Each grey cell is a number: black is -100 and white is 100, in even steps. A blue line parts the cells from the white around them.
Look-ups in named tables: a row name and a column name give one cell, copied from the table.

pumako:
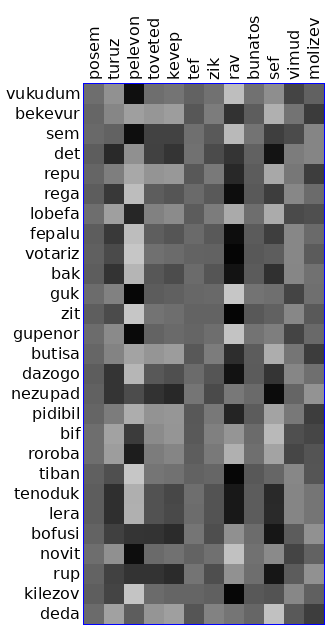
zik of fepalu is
-30
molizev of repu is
-52
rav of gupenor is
53
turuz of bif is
27
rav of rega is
-90
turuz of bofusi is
-50
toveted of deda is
17
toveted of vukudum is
-14
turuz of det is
-68
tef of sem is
-13
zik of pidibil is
-6
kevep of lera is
-43
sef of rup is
-83
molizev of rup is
14
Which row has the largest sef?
deda

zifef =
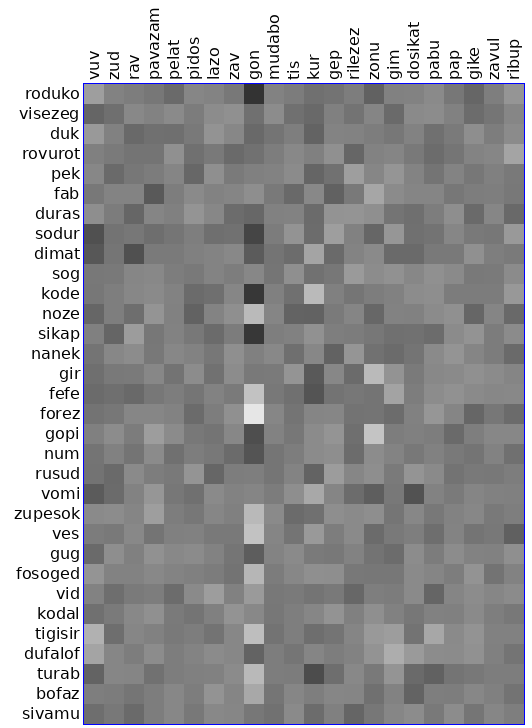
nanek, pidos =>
2
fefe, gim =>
28
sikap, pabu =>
-15
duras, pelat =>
0
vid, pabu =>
-21
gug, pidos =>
9
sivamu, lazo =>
7
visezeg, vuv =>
-21
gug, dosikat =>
10
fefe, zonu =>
-9
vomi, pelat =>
-7
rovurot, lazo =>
-5
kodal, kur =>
5
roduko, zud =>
2
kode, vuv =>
-7

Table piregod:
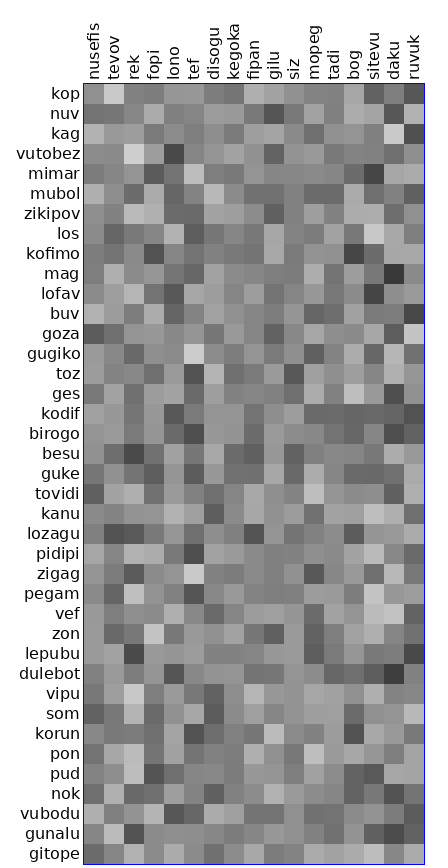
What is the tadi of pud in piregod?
10
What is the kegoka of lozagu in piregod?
0
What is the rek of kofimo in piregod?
8
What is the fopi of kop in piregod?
-2
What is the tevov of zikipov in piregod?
2
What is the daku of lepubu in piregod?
-2
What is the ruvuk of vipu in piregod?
6
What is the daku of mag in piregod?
-55
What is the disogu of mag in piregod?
27
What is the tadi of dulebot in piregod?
-19
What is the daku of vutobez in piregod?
-13
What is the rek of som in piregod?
41
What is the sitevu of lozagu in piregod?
17
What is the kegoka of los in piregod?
5
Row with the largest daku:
kag

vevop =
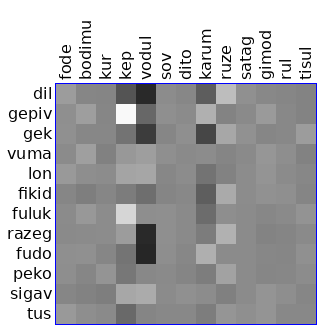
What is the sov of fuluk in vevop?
12
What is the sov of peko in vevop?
8
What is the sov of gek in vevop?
5
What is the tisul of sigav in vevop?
5
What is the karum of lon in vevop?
-10
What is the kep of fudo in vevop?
-9

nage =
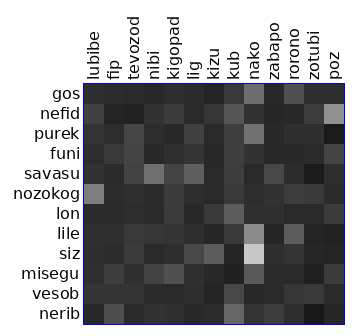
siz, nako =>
57
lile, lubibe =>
-63
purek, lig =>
-50
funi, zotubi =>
-67
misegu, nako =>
-30
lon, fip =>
-67
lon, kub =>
-28
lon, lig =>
-69
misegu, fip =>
-52
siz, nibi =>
-68
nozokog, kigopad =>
-54
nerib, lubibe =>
-69
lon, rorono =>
-68
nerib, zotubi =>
-81
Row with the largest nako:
siz

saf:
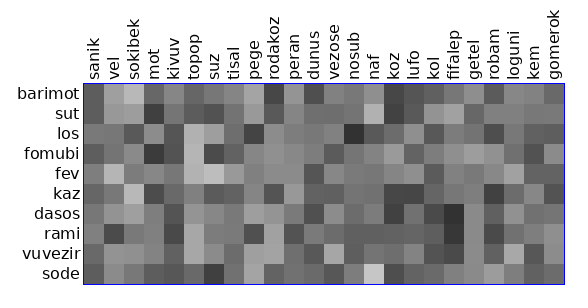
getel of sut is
-19
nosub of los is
-61
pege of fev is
0
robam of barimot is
-29
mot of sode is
-27
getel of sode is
8
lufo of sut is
-30
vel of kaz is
-6
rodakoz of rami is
26
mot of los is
10
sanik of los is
-5

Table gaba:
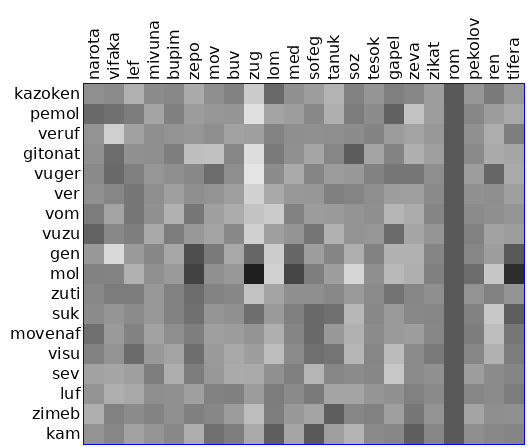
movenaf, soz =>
39
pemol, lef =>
-2
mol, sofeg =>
-1
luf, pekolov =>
5
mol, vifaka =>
3
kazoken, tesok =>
17
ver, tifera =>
25
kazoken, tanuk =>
41
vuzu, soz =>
15
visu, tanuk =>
-9
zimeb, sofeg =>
28
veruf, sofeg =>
13
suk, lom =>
21
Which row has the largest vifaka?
gen

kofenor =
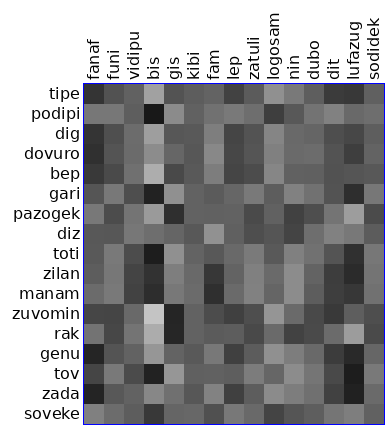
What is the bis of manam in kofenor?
-65
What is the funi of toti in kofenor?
-5
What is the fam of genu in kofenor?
-6
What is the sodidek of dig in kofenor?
-26
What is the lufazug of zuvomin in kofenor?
-26
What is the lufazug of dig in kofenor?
-44
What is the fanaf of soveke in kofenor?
0
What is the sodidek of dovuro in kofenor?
-22
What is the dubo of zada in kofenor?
-12
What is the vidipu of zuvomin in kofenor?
-18
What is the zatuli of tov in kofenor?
-3
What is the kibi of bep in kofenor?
-30
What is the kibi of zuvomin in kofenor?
-23
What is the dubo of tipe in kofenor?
-26
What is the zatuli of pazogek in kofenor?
-42

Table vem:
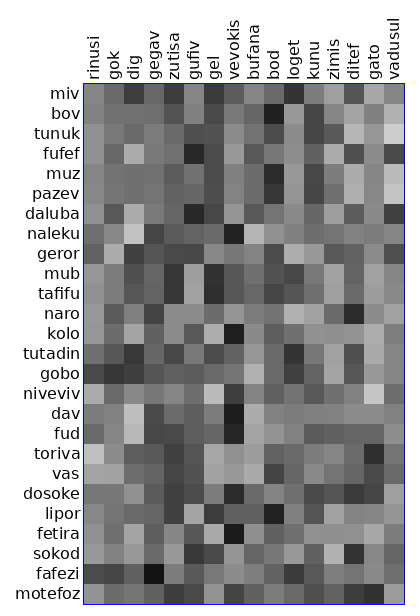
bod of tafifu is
-46
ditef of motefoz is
-52
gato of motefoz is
-61
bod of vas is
-47
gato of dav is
9
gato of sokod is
6
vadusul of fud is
11
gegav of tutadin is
-20
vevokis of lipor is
-24
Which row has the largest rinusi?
toriva

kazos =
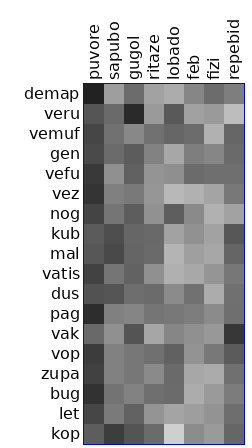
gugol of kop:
-34
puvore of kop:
-27
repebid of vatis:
-7
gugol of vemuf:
7
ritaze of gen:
2
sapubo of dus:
-33
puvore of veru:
-33
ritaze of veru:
21
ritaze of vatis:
13
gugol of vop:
-7
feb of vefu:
-16
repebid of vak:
-57
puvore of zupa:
-49
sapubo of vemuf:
-11
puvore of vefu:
-55
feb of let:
24
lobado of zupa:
-17
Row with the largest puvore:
vak

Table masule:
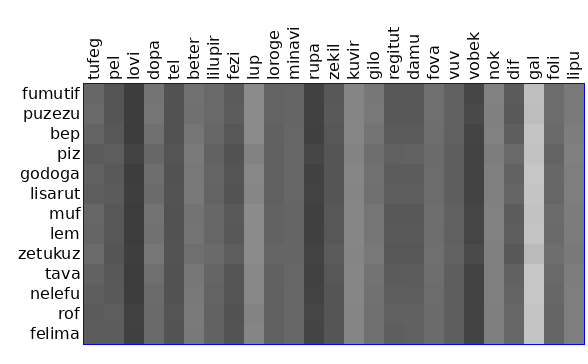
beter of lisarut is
-5
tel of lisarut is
-35
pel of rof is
-27
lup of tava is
7
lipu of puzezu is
-4
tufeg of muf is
-20
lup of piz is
2
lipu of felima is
-1
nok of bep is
1
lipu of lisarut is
-1
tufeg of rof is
-29

